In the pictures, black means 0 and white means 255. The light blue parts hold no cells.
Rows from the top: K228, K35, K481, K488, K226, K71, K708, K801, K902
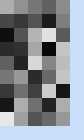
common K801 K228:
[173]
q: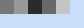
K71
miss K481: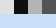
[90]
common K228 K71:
[119]

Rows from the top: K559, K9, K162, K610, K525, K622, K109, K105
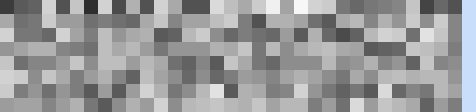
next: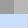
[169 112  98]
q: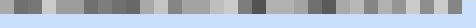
K9
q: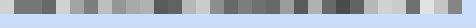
K162
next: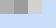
[141 184 190]
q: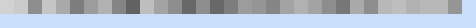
K622
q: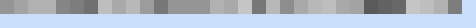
K610

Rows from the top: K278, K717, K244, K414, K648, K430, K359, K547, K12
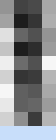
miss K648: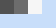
[238]
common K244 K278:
[148]

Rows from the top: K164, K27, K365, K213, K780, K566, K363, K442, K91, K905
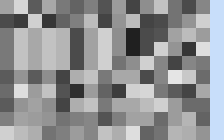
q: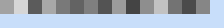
K164
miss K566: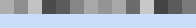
[229]
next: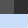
[156  99  60]
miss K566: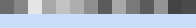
[200]

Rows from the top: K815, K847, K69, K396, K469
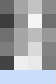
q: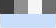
K847
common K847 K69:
[111]
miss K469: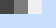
[233]
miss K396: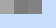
[218]
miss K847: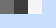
[144]
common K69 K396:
[166]

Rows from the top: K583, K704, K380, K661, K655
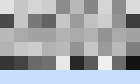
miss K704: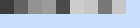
[192]
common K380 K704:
[147]
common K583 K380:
[185]
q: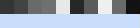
K655
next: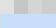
[140 185 134]

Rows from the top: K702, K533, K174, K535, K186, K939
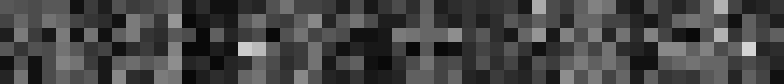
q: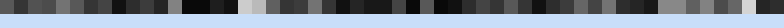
K535
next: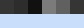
[150   9  24]
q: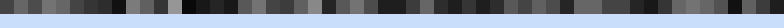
K533
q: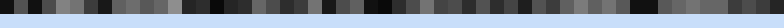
K186
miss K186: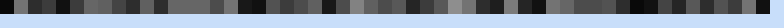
[109]
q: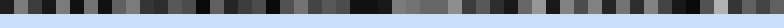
K174

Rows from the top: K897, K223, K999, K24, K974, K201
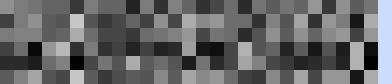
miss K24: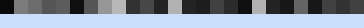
[158]
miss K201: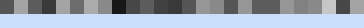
[77]

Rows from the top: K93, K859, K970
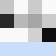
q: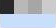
K859
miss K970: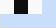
[209]
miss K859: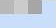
[41]
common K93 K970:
[249]
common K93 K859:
[203]
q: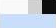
K970

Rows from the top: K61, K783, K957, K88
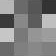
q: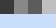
K783
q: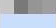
K957
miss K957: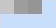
[121]
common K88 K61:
[106]
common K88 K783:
[136]

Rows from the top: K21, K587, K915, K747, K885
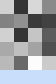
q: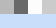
K885
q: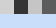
K915
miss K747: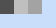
[169]

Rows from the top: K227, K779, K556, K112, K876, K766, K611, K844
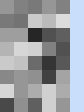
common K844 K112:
[208]
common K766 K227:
[150]
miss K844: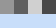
[144]
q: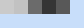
K876
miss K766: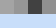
[136]

